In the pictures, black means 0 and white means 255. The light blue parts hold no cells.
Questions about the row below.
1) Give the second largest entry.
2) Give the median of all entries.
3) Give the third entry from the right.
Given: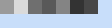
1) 154
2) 111
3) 132

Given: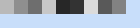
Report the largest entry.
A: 219
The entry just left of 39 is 199
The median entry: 130

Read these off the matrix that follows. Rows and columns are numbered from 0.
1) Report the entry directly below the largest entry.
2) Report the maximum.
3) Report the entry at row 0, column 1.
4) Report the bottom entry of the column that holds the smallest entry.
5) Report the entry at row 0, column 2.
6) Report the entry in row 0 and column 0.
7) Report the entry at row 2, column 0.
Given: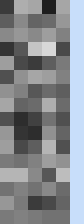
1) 94
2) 216
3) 174
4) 114
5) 166
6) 59
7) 137

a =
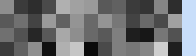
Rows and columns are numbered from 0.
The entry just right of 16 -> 176
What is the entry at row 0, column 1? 59
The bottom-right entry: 30
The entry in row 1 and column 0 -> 89
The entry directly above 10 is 105
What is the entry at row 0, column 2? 45
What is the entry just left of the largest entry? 134
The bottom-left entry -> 59
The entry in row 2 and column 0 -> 112
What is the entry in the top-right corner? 45
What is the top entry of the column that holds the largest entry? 134
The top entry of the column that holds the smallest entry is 154
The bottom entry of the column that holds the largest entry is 206

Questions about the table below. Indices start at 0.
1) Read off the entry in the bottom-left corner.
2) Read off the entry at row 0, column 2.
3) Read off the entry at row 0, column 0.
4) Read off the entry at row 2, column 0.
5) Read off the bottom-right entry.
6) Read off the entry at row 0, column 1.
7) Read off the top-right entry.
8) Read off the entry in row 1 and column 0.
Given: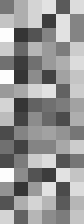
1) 212
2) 212
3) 118
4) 253
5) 196
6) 174
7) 220
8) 196

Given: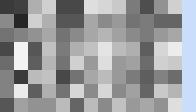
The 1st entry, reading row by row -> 58
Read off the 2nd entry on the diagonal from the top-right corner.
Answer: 101
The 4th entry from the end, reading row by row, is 153
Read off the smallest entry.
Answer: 38
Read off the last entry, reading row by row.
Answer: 222
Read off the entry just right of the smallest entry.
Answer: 208
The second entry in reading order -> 64
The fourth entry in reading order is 208
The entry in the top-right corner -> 208
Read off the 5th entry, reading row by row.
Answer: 72
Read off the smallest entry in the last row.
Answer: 86
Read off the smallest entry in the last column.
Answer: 101
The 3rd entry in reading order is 175
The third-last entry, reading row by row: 167
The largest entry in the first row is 222
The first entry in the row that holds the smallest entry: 138
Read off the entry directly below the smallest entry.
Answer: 130
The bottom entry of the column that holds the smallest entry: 161
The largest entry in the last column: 236
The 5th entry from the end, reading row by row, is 193
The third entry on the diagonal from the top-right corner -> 123

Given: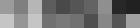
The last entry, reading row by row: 161
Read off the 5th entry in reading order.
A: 73
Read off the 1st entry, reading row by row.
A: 155
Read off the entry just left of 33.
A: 39
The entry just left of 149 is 197
